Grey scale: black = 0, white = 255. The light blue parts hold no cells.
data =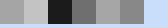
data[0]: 165
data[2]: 27
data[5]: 136

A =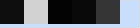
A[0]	14
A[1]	210
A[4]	53

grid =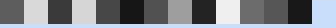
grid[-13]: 93
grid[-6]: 158
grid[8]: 35

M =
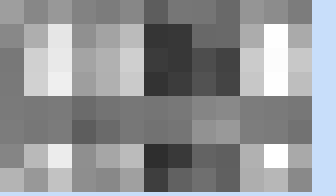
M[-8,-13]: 158
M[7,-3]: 174
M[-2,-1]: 169
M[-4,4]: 115
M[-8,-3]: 149
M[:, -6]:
[118, 55, 55, 60, 120, 117, 57, 97]
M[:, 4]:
[124, 163, 177, 176, 115, 106, 166, 136]
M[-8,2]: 152
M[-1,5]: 160
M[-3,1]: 119
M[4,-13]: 122
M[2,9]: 66
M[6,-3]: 177
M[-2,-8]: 187
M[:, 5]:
[135, 187, 207, 202, 119, 119, 187, 160]
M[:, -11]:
[152, 230, 233, 239, 122, 123, 236, 194]
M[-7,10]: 172
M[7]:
[180, 152, 194, 142, 136, 160, 62, 97, 111, 96, 174, 183, 137]
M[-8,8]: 117
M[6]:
[133, 185, 236, 143, 166, 187, 46, 57, 99, 95, 177, 255, 169]
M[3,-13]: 121
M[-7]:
[136, 174, 230, 144, 163, 187, 53, 55, 104, 105, 172, 254, 170]
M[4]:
[122, 120, 122, 107, 115, 119, 117, 120, 133, 137, 124, 122, 119]
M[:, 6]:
[93, 53, 59, 51, 117, 114, 46, 62]

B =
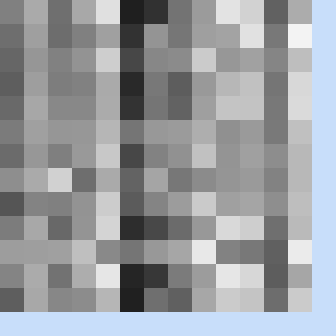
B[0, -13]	128
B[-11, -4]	151
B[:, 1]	[170, 159, 150, 158, 167, 160, 151, 170, 131, 168, 158, 171, 168]
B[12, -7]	111
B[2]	[102, 150, 129, 147, 206, 71, 135, 139, 203, 151, 161, 133, 190]
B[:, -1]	[172, 243, 190, 216, 218, 192, 184, 184, 190, 186, 235, 166, 203]
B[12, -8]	32
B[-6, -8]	99
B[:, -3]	[210, 225, 161, 193, 195, 154, 160, 154, 165, 206, 120, 215, 196]
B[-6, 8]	139
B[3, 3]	129
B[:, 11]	[97, 120, 133, 117, 120, 121, 141, 130, 142, 111, 96, 93, 109]
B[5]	[123, 160, 150, 151, 182, 117, 152, 155, 174, 144, 154, 121, 192]
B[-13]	[128, 170, 111, 168, 224, 31, 49, 115, 155, 227, 210, 97, 172]
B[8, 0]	85
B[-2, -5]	156
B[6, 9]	148
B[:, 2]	[111, 109, 129, 125, 136, 150, 127, 209, 128, 104, 160, 114, 135]
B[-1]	[94, 168, 135, 140, 182, 32, 111, 96, 167, 203, 196, 109, 203]
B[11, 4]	230
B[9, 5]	45
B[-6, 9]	149
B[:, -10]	[168, 128, 147, 129, 136, 151, 153, 110, 147, 148, 191, 173, 140]
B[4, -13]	105

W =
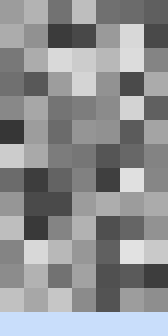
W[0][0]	156
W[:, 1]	[179, 144, 172, 88, 166, 157, 169, 61, 75, 56, 216, 178, 166]
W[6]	[203, 169, 124, 118, 86, 103, 131]
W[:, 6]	[95, 73, 132, 171, 96, 164, 131, 133, 170, 146, 201, 61, 142]
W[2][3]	203
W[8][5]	156
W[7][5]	224
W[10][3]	152
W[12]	[192, 166, 198, 139, 83, 157, 142]
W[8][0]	150
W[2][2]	218
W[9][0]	190
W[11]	[141, 178, 114, 163, 80, 89, 61]
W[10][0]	132
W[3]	[111, 88, 157, 212, 146, 74, 171]
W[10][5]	226
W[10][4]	96
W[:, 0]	[156, 172, 120, 111, 136, 54, 203, 107, 150, 190, 132, 141, 192]
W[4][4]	139
